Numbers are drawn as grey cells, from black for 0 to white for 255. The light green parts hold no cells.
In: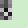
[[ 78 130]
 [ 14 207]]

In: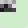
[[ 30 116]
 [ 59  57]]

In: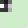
[[ 67 202]
 [ 53 172]]

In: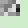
[[123 125]
 [118 209]]

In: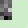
[[144  99]
 [ 96 198]]

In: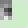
[[159 135]
 [ 88  60]]

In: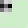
[[105   5]
 [190 173]]

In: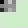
[[142 148]
 [125 177]]

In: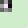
[[234  14]
 [144 117]]
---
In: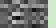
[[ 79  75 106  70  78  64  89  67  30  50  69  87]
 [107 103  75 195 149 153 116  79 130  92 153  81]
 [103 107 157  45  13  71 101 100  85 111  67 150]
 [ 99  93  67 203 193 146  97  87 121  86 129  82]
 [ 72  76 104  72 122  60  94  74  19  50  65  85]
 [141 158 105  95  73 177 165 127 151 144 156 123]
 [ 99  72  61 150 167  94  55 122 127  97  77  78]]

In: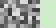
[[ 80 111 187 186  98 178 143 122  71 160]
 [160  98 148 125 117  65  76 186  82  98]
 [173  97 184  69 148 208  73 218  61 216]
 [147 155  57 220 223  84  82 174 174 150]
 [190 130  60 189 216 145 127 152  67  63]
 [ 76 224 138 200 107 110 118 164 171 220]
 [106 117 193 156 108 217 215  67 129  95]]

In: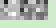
[[169 174 179 191 169 194 143 126 187 133 115 178]
 [171 147 225 254 186 120 132 117 168 112 107 125]
 [143 212 181 184 186  54 201 119 136 230 174 138]
 [191 140 195 190 190 119 150 144 156 158 173 121]
 [177  25 195 228 180 104  60 198 207  91 157  68]]

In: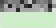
[[119 157 171 176  41 168 165 166 169 170 192 146  72 226]
 [ 98 176  34 152 118 157  49  28 167 165 135 154  31 138]
 [ 74 105 135 125 125  44 124 191  65 118 132 120  84 189]]

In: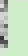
[[183 126]
 [ 82  81]
 [ 54 204]
 [170 170]
 [198 185]
 [169 104]
 [192 210]
 [212 189]
 [211 213]
 [126 152]
 [216 128]
 [179  97]]

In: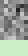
[[128 170 192 199 144 147  94]
 [138 163 136 165 118 146 144]
 [191 100 142 151 103 180 112]
 [149 114  98 141 167 149 138]
 [152 122 104 189 147 139  72]
 [166 105 143 100 132 175 181]
 [117 181 170 156  82 195 111]
 [138 203 113 169  34 140  89]
 [129 107 160 143  90  54  77]
 [121 202 129 145 145 161 129]]
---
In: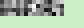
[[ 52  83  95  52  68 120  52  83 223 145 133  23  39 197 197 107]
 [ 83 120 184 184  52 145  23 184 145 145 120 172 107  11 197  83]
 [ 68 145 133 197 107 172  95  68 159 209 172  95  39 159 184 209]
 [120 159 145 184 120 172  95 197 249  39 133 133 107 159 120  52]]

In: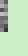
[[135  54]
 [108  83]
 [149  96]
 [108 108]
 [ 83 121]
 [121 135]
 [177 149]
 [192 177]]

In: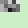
[[180  99 141 153 111]
 [141 127 204  70 232]
 [180 153  26  84 111]]

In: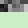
[[ 48  34 154 128 128 141 196]
 [ 22  48 167  88 112 141 196]
 [154 100  61 112 128  74  74]]

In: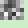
[[151  83  67  96 164 217]
 [189  96 124 203 137  83]
 [203 151  83 108 164 203]
 [124 189  83 189 124 151]
 [108 248 108  51 233 177]]

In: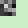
[[ 61  47  31 104]
 [143  89 143  75]
 [ 61 119 157 170]
 [ 47 213 104  16]]

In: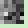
[[137  67  24 109  67 187]
 [150  93 137 109  55  55]
 [175 109 150  67  93  93]
 [187 124 124 109  40  40]
 [137 150 137 124  55  79]
 [163 224  79  40  79  10]]

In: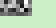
[[172  39 133 200  65  52 254 109]
 [109 121  97 109  81  81  97 133]
 [185 146 213 185 146  24 213 158]
 [ 52 158  65  39 121 200  11  97]]

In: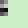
[[ 32  17]
 [ 86 131]
 [102 147]
 [163 204]]
